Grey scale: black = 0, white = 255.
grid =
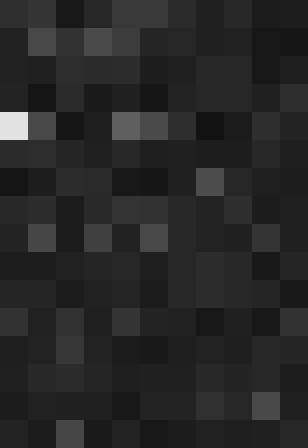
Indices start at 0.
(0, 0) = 47
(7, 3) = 41
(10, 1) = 37
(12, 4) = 28
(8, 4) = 33
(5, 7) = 29
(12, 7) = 34
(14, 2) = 32
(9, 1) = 29
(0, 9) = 27
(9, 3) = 37
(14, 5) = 35
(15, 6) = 28
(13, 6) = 31
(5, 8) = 29
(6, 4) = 24
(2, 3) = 43
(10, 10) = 25
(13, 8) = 35
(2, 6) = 31
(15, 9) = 32
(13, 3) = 37
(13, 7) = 40
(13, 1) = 40
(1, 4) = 60
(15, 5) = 23
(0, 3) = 39
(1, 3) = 75
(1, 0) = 33
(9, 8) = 39
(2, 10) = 30
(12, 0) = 30
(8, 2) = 27
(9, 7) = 44
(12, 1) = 34
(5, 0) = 43
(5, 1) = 45

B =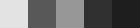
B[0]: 227
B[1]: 88
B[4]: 30
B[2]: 151

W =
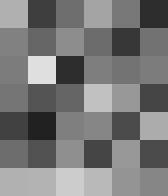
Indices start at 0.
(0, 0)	176
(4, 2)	127
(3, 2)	101
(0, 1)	62
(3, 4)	152
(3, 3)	193
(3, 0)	117
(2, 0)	124
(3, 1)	84
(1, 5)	114
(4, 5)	172
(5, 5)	75
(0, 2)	110

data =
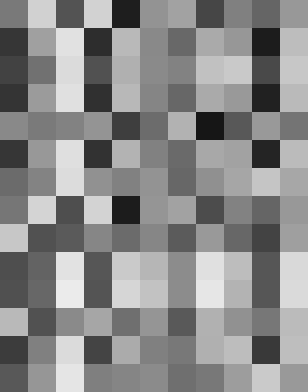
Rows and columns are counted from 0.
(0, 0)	121
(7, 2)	78
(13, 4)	133
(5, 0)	54
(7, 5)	149
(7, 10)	152
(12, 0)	60
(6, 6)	103
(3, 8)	153
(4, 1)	122
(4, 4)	62
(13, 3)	127
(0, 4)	30
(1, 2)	225
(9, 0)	78
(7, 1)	212
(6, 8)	166
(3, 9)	33
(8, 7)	153
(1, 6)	104
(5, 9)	36
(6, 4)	129
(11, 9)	119
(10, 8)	179
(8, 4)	107
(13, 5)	139
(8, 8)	103
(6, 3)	145
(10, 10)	218
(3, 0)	52
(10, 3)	84
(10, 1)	103
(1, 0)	54

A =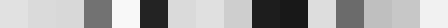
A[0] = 225
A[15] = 241
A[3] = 114
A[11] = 221
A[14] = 199

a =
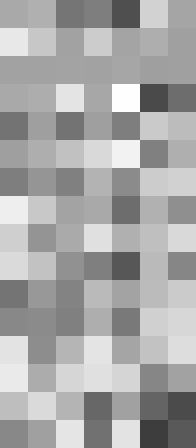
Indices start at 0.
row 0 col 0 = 169
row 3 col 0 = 169
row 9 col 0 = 218
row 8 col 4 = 176
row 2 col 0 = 162
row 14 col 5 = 100
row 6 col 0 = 126
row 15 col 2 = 229
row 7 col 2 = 163
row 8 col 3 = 224
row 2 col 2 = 163
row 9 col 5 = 186
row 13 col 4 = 213
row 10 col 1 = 152
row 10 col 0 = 116
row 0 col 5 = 210
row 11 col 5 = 208
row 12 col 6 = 221
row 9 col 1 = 194
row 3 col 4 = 254
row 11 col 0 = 136
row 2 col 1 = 162
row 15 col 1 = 160
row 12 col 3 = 228
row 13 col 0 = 234
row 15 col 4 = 227
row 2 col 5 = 159
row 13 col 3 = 224
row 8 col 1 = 148
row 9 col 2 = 145

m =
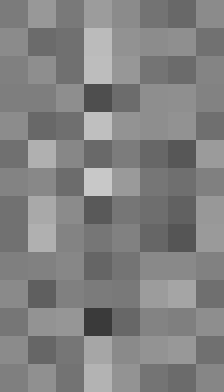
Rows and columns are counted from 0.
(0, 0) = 123
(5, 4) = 124
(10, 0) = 138
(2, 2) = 112
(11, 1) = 147
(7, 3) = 89
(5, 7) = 155
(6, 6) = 111
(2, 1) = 142
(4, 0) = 140
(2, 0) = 128
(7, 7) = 152
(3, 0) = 126
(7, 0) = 113
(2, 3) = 189
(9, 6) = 137
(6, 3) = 200
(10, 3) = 123
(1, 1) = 107
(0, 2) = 121
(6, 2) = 108
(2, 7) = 132
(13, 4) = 147
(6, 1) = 136
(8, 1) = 176
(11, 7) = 142
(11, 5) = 131
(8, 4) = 129
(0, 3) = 156
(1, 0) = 139
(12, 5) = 147
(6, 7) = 128
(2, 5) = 116
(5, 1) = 176
